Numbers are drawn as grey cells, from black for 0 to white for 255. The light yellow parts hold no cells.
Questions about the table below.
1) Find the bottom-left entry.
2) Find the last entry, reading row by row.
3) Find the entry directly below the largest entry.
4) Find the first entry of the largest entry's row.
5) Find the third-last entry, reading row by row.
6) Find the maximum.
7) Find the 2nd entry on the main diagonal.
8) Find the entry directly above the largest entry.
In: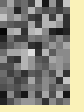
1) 36
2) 123
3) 150
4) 108
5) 138
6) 221
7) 138
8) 49
